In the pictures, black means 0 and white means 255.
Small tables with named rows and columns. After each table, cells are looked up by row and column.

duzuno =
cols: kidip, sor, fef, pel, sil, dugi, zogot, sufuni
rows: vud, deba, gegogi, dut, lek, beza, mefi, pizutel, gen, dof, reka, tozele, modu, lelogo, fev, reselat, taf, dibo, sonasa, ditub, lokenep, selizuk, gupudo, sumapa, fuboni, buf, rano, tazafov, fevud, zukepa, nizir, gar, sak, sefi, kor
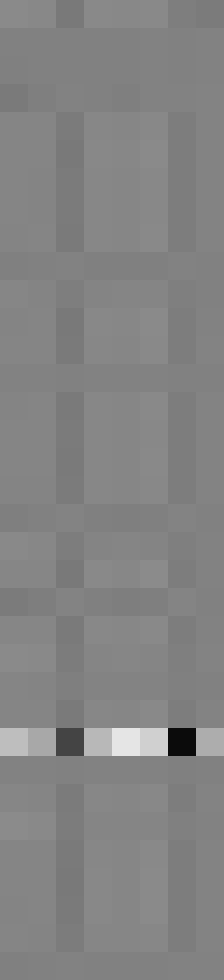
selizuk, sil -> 126
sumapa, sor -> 137
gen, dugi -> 137
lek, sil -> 134
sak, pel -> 136
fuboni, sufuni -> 129
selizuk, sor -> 126
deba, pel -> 129
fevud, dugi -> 136
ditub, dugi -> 132
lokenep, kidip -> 134
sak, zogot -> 125
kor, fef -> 130
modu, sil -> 134
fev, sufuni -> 131
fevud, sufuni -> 131

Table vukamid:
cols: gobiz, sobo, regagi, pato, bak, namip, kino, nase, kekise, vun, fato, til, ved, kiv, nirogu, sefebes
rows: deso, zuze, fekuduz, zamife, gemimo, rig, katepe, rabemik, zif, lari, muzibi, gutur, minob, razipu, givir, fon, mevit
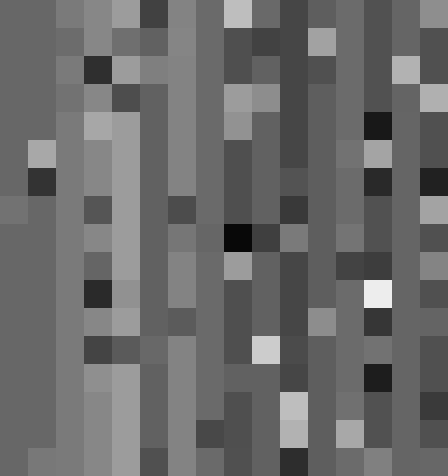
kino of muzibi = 131
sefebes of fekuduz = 80
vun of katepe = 97
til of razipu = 94
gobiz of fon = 103
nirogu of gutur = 101
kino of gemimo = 131
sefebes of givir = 58
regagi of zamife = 114
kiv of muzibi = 237
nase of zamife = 106
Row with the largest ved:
fon

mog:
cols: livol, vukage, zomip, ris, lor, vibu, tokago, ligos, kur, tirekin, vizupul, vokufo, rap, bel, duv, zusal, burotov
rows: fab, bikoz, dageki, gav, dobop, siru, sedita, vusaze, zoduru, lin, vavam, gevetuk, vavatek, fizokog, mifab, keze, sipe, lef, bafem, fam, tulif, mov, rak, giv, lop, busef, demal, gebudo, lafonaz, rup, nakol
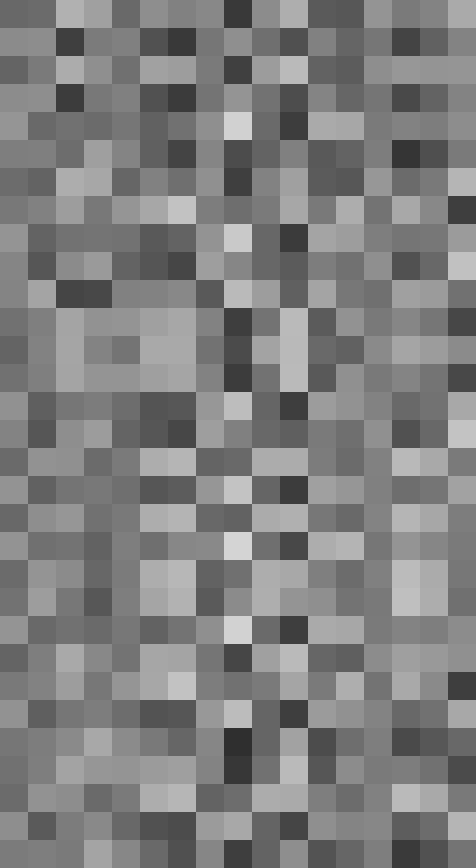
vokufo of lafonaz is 126
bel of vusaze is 115
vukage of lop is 130
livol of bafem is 104
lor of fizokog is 148
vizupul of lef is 60
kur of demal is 47
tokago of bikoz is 57
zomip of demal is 138
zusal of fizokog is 116
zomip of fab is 177
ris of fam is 98
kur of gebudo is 55
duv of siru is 53
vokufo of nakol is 83
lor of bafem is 121
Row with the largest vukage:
vavam

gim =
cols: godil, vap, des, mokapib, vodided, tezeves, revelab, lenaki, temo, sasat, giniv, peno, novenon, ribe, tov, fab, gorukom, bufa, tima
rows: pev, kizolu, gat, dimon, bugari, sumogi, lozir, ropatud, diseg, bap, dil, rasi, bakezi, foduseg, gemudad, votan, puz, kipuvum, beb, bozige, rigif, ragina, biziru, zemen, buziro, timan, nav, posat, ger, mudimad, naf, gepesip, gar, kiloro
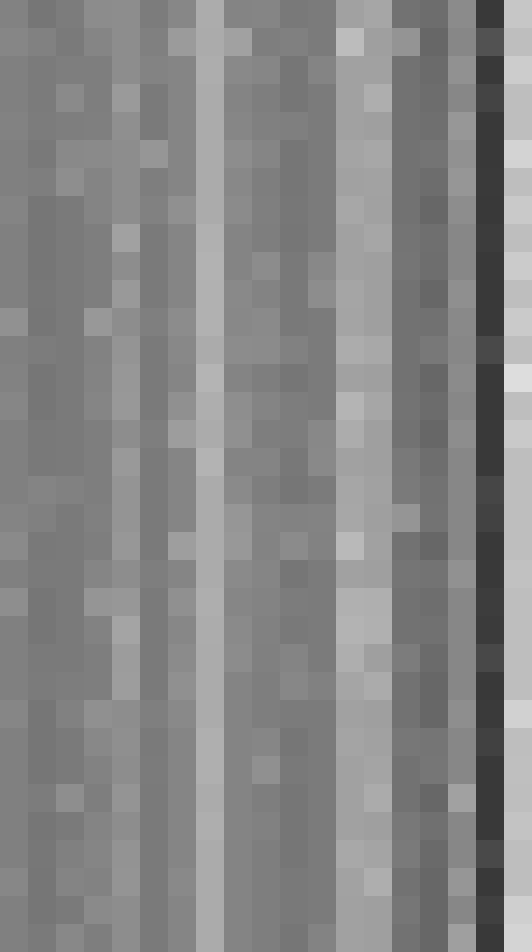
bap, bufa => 57
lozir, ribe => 162
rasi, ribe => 159
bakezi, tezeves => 122
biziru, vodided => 164
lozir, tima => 190
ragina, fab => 110
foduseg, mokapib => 131
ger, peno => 123
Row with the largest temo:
kizolu

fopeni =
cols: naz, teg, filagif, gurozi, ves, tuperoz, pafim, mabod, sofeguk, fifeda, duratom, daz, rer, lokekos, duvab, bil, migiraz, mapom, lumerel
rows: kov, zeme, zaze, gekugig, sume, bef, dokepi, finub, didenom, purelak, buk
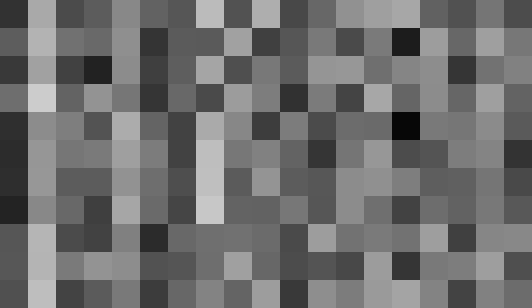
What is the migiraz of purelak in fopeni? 125
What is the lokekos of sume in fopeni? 106
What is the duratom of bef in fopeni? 99
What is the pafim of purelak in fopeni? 85
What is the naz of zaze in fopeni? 57
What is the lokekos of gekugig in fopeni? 167
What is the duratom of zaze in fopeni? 91
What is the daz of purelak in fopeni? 84
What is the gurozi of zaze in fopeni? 34
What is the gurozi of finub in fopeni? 63
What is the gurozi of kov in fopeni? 92
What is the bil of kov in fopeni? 97
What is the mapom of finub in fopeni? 120
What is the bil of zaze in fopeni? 141
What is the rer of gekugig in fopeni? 68

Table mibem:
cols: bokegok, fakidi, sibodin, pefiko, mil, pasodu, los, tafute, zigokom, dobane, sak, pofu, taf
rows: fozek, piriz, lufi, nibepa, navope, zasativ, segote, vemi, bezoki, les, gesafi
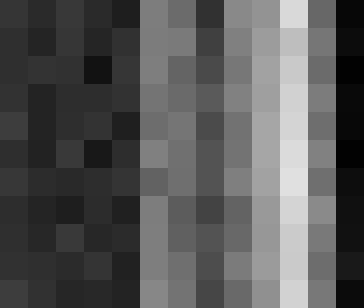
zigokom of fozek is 137
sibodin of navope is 46
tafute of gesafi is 70
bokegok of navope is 61
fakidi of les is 47
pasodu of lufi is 126
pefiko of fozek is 42
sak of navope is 212
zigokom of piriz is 128
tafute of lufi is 74
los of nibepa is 106
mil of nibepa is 50
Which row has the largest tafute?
nibepa

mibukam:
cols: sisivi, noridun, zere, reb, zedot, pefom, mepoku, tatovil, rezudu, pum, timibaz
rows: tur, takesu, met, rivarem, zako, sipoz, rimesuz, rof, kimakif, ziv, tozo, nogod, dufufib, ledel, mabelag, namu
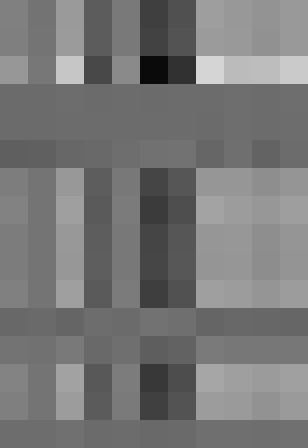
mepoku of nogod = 111
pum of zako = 108
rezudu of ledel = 159
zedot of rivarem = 108
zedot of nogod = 107
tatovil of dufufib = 122
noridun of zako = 107
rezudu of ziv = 150
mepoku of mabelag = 83
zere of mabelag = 156
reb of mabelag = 91
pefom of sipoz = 113

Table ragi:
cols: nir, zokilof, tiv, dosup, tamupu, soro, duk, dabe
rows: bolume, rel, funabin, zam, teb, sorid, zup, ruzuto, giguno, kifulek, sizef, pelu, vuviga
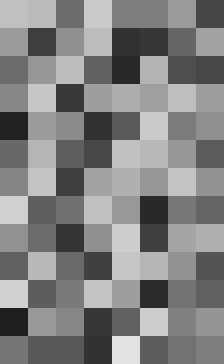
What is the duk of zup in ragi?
196
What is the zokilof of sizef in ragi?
93
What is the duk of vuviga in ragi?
114
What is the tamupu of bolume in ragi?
125
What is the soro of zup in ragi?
150
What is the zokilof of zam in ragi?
198
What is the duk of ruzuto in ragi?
120

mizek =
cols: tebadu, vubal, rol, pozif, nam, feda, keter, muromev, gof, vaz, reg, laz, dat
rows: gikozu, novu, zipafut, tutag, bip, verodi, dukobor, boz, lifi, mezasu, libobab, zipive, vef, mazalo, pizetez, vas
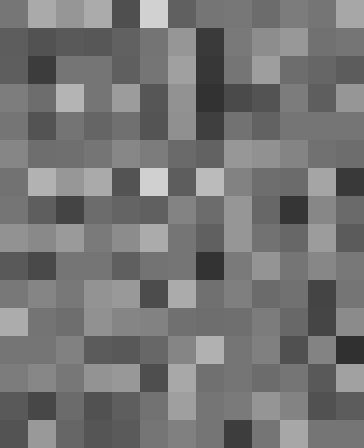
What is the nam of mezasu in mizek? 95
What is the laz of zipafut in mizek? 102
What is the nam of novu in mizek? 97
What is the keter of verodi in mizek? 106
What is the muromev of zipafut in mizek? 55
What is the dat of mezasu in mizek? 120
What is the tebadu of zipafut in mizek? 94
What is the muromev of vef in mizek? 177
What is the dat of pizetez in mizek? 92
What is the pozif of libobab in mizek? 147
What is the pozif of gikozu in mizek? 171
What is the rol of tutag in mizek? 180
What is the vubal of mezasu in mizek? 73

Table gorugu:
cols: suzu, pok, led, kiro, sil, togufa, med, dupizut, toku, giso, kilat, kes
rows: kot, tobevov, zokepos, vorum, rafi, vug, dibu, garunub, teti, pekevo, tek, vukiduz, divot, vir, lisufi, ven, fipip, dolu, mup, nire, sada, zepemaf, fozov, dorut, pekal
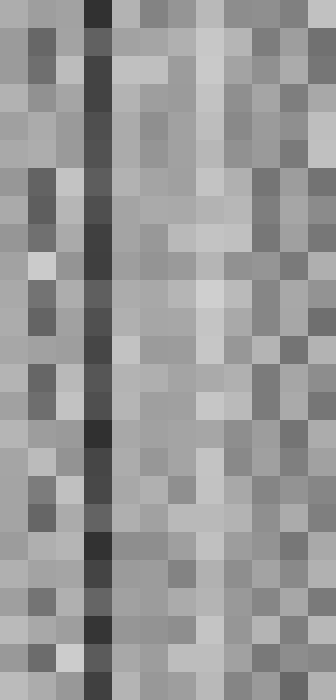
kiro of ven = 48
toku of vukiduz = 169
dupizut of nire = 192
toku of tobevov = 181
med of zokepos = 156
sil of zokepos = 192
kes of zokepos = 118
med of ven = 164
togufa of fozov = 147
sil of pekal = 180
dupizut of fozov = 196
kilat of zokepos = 171
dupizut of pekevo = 181
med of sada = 131
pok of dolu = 124
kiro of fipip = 70
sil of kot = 179

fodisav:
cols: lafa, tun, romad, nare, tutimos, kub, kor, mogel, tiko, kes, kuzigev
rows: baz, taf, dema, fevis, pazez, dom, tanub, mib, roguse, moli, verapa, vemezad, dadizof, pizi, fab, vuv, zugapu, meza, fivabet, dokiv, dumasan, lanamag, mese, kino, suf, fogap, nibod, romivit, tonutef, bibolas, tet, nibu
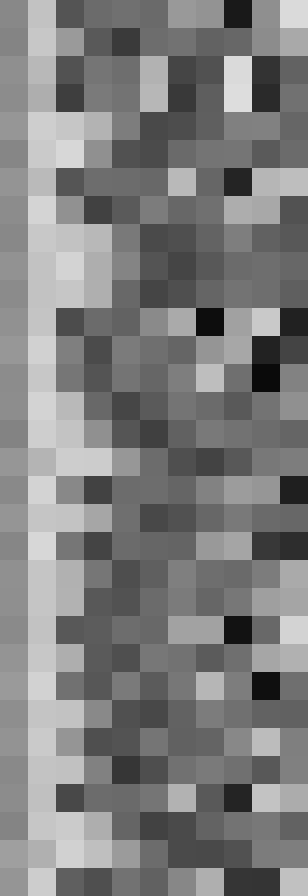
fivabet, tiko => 121
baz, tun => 194
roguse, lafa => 136
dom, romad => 215
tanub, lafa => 148
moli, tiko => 107
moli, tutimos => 132
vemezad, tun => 196
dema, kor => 69
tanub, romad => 85
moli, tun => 194
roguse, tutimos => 121
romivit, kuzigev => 128
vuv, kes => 108
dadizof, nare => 75
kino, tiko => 111
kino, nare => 90
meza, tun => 211
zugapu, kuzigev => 125
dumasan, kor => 127

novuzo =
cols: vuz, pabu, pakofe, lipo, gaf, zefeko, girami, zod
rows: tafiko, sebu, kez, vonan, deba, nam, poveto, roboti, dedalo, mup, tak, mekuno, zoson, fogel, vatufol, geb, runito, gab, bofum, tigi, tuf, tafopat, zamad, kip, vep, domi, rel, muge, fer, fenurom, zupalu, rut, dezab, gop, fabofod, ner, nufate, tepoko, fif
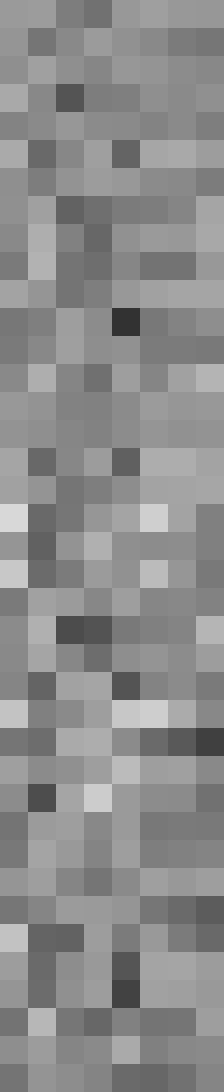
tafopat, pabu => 161
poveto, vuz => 143
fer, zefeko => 140
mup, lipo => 110
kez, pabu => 160
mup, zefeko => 115
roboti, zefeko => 125
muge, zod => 137
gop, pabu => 100
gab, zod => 166
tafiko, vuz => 154
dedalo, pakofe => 129
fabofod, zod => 156
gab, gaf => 141

